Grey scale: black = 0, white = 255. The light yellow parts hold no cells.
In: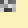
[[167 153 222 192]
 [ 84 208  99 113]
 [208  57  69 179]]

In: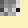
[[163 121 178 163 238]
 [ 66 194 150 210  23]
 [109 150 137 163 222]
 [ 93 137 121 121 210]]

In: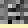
[[ 94 107 207 135  39  94 135]
 [135 120 193 180 164 107 180]
 [151  94 107 120 151  51 107]
 [ 94 120  63  78   7  78  63]
 [135 120  39  23  63  78  78]
 [164 151   7 151 135 164  78]]

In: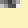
[[200 158  87  74 238]
 [131 103  60 119 173]]

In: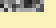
[[196  61 210  98 182 166 166 166 182  98  85]
 [ 34 196 137  61  98 137  49  61 110 166  85]
 [110 153 125 125 210 125  49  34  85  73 153]]

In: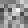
[[ 89 163 192  89 148 132  89]
 [163 105 163 177 119 148 205]
 [105 192 148 205 192  73 163]
 [119 192 132 163 177 132 105]
 [132 132 119 119 163 205 177]
 [148 177 105 177 148 192 132]
 [ 61 148  73 205 243 163 105]]

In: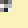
[[152  39 241]
 [241 176 188]
 [110  68 138]]

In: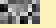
[[  6  22 221 166 136 150 121 234  50  79]
 [ 22  50 166 166 150 136 121 194  34  95]
 [150 182 108 207 121 194 207  22 150 166]
 [207 182  79  79 108  95 121  95 194 136]
 [136 136  63 108 194  34  50 166  79  79]
 [ 95 108  50 121 182   6  34 221  63  63]]

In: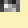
[[ 59 234 176 132 100]
 [ 71 147 160 190 100]
 [ 44 132  71  31 116]]
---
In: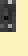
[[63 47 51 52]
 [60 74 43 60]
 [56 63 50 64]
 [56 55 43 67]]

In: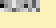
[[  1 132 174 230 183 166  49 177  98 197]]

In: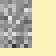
[[179 153 184 189 147 140 117 138]
 [139 191 138 167 139 144 171 161]
 [167 143 197 137 219 132 101 112]
 [162 123 196 131 127 122 151 117]
 [160 133 194 142 108 117 155 128]
 [165 126 174  52 105 174  81 148]]

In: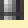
[[ 74 191 156 103  43  62]
 [ 59  87  75  64  53  57]]

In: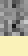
[[155 112 154  51 114 140 149]
 [173 127 132 150 101 150 125]
 [142 110 178 116  66 167 201]
 [131 115 155  80  90 128 158]]

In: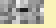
[[158 166 124 135 225 191 175 141 155 125 161]
 [121 111 136 183 188 151 165 179 143 154 194]
 [147 113 103 197 207 112 102 155 149 113 140]]

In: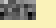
[[ 73  88  95 112  81 109  49  87 110]
 [ 18  71  97  95  81 137  92   4  63]]
